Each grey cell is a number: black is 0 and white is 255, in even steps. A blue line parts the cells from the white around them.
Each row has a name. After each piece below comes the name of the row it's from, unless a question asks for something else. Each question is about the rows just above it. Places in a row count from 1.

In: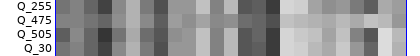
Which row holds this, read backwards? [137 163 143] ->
Q_475
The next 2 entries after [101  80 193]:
[185 178]

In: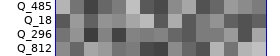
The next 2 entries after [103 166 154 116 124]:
[74 67]
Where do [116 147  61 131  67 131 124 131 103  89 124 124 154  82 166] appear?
Q_296
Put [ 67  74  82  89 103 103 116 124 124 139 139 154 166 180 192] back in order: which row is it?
Q_485
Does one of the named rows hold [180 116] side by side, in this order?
yes
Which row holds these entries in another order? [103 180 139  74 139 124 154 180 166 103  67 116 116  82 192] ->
Q_812
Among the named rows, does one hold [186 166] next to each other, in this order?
no
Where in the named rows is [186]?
Q_18, 7

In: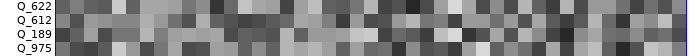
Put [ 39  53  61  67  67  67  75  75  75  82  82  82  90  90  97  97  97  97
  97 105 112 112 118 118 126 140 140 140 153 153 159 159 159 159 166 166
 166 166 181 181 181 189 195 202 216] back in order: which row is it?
Q_975
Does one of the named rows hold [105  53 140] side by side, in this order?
no
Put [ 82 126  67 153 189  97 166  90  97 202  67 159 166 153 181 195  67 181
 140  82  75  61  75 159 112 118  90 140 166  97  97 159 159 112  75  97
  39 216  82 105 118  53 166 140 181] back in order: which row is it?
Q_975

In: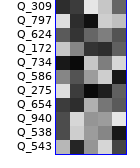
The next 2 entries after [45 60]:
[230 198]
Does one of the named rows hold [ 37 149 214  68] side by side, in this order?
yes
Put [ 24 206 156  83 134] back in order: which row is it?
Q_586
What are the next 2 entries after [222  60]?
[10 30]

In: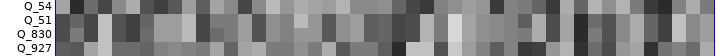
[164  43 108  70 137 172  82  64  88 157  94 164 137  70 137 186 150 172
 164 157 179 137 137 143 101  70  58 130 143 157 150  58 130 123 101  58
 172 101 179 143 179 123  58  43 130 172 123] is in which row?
Q_54
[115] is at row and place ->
Q_927, 44
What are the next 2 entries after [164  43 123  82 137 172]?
[101  64]
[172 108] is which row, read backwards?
Q_927

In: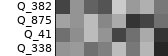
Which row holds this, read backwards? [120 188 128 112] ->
Q_338
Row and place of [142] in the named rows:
Q_41, 2
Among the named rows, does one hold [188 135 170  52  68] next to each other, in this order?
yes
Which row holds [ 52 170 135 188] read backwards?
Q_875
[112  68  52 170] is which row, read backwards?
Q_875
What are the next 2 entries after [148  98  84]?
[203 154]

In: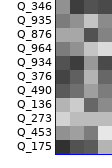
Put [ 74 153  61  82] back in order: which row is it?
Q_934
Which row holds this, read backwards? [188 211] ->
Q_273
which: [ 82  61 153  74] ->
Q_934

